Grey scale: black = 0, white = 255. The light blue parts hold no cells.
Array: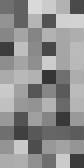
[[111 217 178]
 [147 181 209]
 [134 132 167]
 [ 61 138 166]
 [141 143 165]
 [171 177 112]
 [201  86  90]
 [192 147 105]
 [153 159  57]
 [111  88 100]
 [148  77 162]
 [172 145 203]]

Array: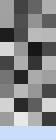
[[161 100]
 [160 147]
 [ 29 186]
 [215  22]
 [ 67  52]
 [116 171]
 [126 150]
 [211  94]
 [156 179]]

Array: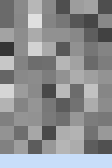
[[106 183  78 163]
 [106 224 119  70]
 [163 171 145  94]
 [ 53 211  88 118]
 [199 109 182 106]
 [101 140 146 159]
 [213 138 186 194]
 [179 149  91 172]
 [128 146 111 124]
 [147 167 174 114]
 [129  92 181  93]]

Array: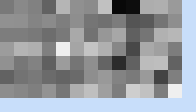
[[121 129 181 139   8 173 154]
 [145 132 126 117 124  89 142]
 [125 121 121 114 167 117 183]
 [156 175 238 196 135 169 125]
 [145 130 156 143  43 188  98]
 [ 98 121 100 142 131 154 127]
 [141 127 118 191 125 193 239]]

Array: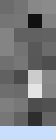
[[108 136]
 [117  17]
 [132  97]
 [132  88]
 [112  87]
 [ 97 204]
 [110 228]
 [127  77]
 [119  45]]

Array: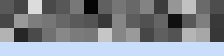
[[ 89 220  87   4 118 131 150 106]
 [ 71 125 103  84 134  81  16 127]
 [179  74 136 120 134  70  83 167]]

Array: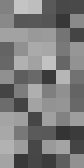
[[129 190  72]
 [137  88  55]
 [162 153 116]
 [100 170 121]
 [103 162 102]
 [144 105 182]
 [ 68 175 144]
 [108 163 149]
 [164  70 130]
 [168  90  52]
 [178  71 164]
 [164  70  94]]

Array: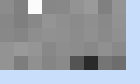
[[140 251 136 154 148]
 [135 136 143 143 146]
 [136 142 144 144 144]
 [147 149 142 136 137]
 [147 144 138  42 109]]

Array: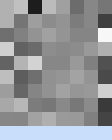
[[177  29 160 135]
 [177 158 147 135]
 [111 147 148 133]
 [207 107 137 153]
 [ 99 211 135 128]
 [190 111 149 148]
 [157 133 162 153]
 [168 124 137 139]
 [135 162 154 128]]
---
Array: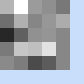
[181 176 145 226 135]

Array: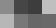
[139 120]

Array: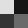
[224 106]

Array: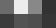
[107  83]

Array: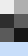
[237  93]

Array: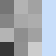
[117 168 161]
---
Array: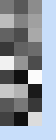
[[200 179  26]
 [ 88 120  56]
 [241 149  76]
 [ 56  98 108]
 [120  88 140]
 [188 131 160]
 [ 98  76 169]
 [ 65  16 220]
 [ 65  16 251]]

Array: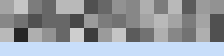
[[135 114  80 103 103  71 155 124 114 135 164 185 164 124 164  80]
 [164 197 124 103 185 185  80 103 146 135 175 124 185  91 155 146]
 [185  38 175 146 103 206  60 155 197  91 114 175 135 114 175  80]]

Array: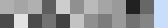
[[ 74 226  74 114  65 195 144 124 154 114 133]
 [176 165 176  94 205 144 186 165 154  33 103]]

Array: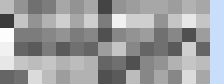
[[241 101  90 124  90 112 101 157 197 135 101 112  90 207 101]
 [188 147 112 124 167 147 167  68 147 157 167 167 157 178 167]
 [253 124 124 135 147 124 135  80 135 147 157 112 135  80 157]
 [ 59 197 147 178 207 167 207 124 241 207 207 147 197 231 197]
 [231 197 188 197 178 188 178 101 112  80 135 147 178 197 188]
 [101 112 219 188 157 178 178  80  90 188 135 167 135 219 167]]

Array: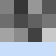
[[163 139  65 201]
 [109  74  97 118]
 [128  53 151  86]]

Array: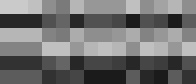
[[ 39  39  39  81 101  39  81  81  70  27  81  70  27  92]
 [ 50  50  50  81 101  39  70  70  61  39  70  61  39  81]
 [ 92  92  92  50  61  70  27  27  27  92  39  27  92  50]
 [131 131 131 192 192 151 182 192 182 142 192 182 151 192]
 [182 182 182 131 122 172 142 142 151 172 131 151 172 131]
 [202 202 192 142 122 182 151 151 151 192 142 163 182 142]]

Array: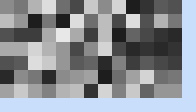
[[189 150  29 119  29 221 110 189  72 221  81 179 119]
 [ 81  61  61 170 232 170  61 189  29 100  72  51  41]
 [ 41 139 119  41 139 150 161  29 110 161 212 110 119]
 [161 201 161 129 179 189  51 212 129 201 100 150 150]
 [139 119 179 221 110  72 201 139 212  29  51  90  81]
 [170 170 212 179 150  72 139 212  72  41  51  41  51]
 [ 81  90 221 201 150  90 100  41 129  61  90  72  61]]

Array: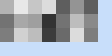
[[115 168 159  51 115 189 137]
 [125 209 189  60 106 220 125]
 [179 232 198 220  94 148  94]]
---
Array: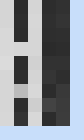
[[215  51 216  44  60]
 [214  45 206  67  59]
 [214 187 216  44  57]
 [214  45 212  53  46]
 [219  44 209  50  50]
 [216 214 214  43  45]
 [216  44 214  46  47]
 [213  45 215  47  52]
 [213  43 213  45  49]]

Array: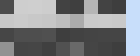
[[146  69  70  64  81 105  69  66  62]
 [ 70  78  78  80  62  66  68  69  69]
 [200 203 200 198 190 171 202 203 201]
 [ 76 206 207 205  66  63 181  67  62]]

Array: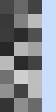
[[ 52 142 106]
 [145  66 189]
 [113 207 190]
 [186  42  66]
 [ 39 182 162]
 [ 59  43  80]
 [ 56 129 187]
 [ 72 104  66]]

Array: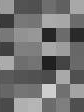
[[ 74 176 181 108 126  79]
 [102 117 114 206 112 164]
 [ 90  84  81  76 169  80]
 [171 110 115  32  67 105]
 [ 64 128 126 167 157 103]
 [120 146 151  37 108  41]
 [ 58 120 117 170 167 108]
 [156  82  80 110  96 168]]

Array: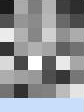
[[115  49 126 129 187 228]
 [173 160 153  78  54 119]
 [218  71 255  86 233 167]
 [ 52 157 176 165  96 114]
 [235 177 134 208 145 172]
 [ 81 149 139 183 104  73]
 [ 28 170 125 178  62  45]]

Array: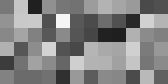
[[130 107 107 113  48 153  92 138 135  75 185  96]
 [ 60 114 162 139 102 207 179 178 161 197 118 138]
 [177  86 141 211  83  72 181 169 165 208 123 152]
 [136 165 129  88 138  85  70  33  31 177 139 128]
 [147 201 202  80 245  88  75 109  81  40 209 180]
 [120 198  32 144 118 114 156 179 165 154  74  80]]
